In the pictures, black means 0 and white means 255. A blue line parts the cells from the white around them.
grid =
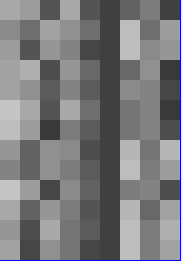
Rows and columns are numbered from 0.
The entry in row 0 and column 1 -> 156
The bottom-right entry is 162
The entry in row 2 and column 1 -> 84
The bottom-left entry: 162
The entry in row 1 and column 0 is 138
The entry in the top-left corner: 168
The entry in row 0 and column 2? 84
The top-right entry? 64
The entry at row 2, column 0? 156
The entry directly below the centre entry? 78
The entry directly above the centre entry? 110
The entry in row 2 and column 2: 150

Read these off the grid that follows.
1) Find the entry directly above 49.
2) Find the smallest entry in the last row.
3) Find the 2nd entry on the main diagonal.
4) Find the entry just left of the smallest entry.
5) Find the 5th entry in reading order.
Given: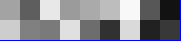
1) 189
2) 33
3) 128
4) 87
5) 170

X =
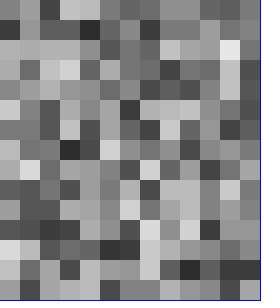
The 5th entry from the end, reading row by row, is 178
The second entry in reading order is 157
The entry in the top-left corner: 130
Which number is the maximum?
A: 231
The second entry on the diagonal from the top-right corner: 116
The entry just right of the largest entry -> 116
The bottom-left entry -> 157
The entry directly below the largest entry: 193
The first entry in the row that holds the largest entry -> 178
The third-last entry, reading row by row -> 136
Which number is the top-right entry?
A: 122
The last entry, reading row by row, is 165
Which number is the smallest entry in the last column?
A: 60
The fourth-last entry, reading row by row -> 150
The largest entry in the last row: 186
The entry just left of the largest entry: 157
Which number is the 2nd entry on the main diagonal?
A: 150
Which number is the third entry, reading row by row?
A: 68
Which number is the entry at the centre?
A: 143
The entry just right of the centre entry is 116

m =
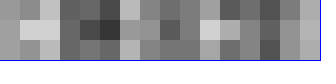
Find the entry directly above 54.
74
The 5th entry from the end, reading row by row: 110
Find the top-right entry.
173
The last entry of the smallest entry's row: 180
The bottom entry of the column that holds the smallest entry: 103
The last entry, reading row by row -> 173
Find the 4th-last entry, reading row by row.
132
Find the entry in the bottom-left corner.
160
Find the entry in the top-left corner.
153
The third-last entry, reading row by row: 82
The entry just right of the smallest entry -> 153

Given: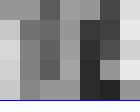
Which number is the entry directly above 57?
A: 150
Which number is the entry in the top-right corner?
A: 221
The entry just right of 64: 233
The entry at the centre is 158
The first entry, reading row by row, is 150
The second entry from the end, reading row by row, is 36
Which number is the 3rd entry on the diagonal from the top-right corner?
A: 49
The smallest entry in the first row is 70
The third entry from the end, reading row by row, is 43
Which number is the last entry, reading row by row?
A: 150

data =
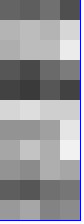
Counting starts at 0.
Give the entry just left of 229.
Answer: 160
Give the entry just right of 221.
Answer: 207
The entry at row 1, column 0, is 180
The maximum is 241
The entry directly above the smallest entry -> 72
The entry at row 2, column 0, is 174
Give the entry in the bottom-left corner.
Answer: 153
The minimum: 58
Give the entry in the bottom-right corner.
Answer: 139
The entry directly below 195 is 139
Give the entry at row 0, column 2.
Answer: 112
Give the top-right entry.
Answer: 79
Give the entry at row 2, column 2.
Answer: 188

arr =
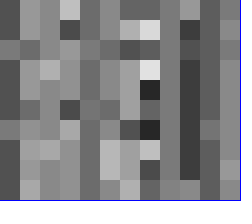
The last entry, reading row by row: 137
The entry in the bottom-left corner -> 81
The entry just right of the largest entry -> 122
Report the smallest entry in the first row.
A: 81
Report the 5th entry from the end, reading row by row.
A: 100
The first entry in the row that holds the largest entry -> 81
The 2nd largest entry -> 217
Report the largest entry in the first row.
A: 191
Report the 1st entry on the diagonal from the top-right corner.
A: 122
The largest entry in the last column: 152
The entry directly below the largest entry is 39
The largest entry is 225
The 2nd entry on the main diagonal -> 152
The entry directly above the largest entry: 93
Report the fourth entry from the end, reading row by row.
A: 130
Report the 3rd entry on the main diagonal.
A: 137
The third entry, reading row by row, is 137
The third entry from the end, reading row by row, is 137
